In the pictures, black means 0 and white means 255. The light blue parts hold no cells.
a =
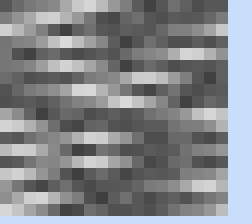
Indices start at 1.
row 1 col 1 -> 87
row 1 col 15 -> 111
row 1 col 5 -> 136
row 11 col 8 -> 99
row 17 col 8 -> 79
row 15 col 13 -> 90
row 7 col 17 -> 85
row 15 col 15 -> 92
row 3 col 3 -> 155
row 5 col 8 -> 84
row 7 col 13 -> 205
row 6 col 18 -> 84
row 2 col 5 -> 207
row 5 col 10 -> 83
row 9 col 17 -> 85
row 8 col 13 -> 71
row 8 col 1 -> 83
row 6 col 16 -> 85
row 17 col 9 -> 63
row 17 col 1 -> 142
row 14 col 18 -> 74
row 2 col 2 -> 146
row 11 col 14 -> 91
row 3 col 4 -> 128
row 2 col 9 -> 80
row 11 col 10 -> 83
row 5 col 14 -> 141
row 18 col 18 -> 151
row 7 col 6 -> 83
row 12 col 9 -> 205
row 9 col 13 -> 165
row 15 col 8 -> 91
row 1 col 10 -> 152
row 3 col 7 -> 96
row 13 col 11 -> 79
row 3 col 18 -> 164
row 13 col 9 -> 115
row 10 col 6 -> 105

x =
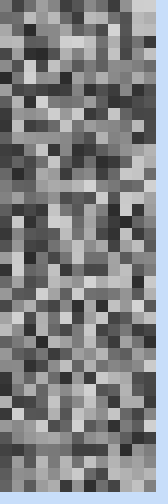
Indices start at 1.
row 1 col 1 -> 128
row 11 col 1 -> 53
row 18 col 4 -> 56
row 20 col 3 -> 87
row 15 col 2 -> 44
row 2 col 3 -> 187
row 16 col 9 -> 133
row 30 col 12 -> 157
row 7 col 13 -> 140
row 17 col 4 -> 120
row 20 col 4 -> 82
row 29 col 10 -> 59
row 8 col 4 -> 67
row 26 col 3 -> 175
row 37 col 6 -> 140
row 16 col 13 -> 209
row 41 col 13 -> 128
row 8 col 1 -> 158
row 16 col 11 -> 100
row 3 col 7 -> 96
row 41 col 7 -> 148
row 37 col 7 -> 92
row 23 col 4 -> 111
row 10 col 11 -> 99
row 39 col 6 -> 181
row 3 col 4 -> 135
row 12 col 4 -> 147
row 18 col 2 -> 56
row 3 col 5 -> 137
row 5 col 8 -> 181
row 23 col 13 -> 124
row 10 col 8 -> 57
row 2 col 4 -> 151
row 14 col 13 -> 174
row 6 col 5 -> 193
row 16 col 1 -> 124
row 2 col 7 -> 61
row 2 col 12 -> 185
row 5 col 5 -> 81

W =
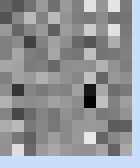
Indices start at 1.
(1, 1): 105
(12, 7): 153
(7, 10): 151
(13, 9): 164
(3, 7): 141
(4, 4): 131
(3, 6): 156
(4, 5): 161
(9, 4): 145
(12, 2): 118
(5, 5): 165
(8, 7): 161
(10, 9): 122
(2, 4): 131
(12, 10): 135
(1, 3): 113
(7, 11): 142
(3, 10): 226
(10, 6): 145
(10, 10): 125
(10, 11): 147
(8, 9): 169
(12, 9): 101
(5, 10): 119
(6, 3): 124
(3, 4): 152
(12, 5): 157
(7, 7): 135
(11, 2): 185
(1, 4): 154
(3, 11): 121

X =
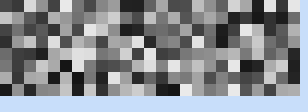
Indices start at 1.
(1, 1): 72
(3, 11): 29
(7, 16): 122
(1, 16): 77
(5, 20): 183
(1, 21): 167
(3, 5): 52
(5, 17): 138
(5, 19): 167
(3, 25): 178
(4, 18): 104
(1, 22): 30
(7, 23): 203
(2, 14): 119
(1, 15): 75
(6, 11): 98
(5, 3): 57
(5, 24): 128
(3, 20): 64
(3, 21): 231
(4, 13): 41
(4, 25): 148
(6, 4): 200
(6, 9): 70
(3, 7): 72
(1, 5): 66
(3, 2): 114
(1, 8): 73
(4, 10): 167
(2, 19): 130
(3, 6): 163
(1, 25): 230
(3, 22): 184
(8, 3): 40
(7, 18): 78
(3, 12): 37
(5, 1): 108
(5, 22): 190

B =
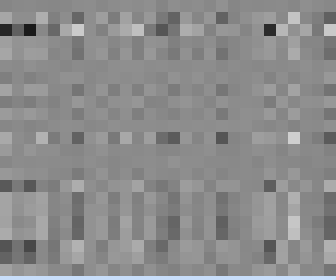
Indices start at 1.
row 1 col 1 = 134
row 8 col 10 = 126
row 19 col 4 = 168
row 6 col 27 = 138
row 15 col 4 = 143
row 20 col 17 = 130
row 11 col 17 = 142
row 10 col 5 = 136
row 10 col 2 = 146
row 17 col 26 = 134
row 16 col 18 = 132
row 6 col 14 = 141
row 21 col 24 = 161
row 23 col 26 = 136
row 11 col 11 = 141
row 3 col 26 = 166
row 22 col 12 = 159
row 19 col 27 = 124
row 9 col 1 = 125
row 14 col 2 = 140
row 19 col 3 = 143
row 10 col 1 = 155
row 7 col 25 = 134
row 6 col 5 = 139
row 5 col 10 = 129
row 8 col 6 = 138
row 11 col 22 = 138
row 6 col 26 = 143
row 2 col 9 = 158
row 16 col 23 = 94
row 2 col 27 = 126
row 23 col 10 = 133
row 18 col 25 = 165
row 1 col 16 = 139
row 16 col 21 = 138
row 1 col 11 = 142
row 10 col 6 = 139
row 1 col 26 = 143
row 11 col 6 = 142

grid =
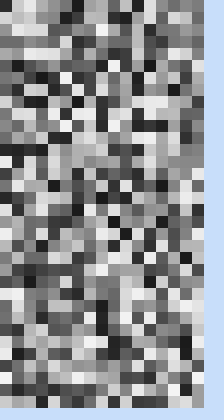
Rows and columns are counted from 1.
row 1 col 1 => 44
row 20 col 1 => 238
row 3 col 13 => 45
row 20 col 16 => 130
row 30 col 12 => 70
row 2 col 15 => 215
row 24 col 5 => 108
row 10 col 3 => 223
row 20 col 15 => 77
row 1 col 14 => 140
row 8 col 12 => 40
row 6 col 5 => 148
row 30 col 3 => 67
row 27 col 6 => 110
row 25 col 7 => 42
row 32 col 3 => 148
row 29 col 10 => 36
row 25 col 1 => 232
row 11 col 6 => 241
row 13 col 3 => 49
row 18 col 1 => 225
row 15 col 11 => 75
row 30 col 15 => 230
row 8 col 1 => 95
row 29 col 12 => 170
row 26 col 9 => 29
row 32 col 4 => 71
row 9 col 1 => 210
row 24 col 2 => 97
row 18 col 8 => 232
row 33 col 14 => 137
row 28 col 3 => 183
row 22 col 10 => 236
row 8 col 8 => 69
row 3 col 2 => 230
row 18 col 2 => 49
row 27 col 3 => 141
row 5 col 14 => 125
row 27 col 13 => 235

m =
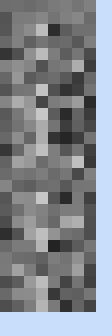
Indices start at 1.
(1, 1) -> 110
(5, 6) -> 93
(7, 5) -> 109
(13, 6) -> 86
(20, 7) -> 108
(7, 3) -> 91
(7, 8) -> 104
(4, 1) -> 104
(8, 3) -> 119
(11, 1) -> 95
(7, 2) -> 151
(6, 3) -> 133
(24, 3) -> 154
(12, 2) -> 141
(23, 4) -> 86
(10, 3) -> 156
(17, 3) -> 140
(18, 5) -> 112
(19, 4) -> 127
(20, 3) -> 162
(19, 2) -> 139
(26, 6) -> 47
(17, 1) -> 86
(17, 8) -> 64
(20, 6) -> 114
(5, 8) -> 75
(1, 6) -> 126
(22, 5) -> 125
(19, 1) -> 76
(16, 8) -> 118
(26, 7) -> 100
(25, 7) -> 95
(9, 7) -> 156
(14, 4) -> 108
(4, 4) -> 117

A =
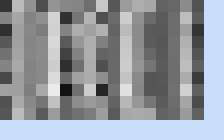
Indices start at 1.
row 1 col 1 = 52
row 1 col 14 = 98
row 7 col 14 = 88
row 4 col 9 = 128
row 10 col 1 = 86
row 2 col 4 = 143
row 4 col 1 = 88
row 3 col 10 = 100
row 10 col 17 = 97
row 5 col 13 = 103
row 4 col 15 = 112
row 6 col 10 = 105
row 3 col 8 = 160
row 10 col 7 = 113
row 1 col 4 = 77
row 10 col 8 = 125
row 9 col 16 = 166
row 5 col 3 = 134
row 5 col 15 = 111
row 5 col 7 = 130
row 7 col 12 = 137
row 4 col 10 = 105
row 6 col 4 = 138
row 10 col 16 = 154
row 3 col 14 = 89
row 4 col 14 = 87
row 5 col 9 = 100
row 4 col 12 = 140
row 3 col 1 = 48
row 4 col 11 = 198
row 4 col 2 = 160
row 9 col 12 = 151
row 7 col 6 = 105
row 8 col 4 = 168
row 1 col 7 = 133
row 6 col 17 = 96

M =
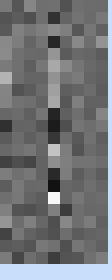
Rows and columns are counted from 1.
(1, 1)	121
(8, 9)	92
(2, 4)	111
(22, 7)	86
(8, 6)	95
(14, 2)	79
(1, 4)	111
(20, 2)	119
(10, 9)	133
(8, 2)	83
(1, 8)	108
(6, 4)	119
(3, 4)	127
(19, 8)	124
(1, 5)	112
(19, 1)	149
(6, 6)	137
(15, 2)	112
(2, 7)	115
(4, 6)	102
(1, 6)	82
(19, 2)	109
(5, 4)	105
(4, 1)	137
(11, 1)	48
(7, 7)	123
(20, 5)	81
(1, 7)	111
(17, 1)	111
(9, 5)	168
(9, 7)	127
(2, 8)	107
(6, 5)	168
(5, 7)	105
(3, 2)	129
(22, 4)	98
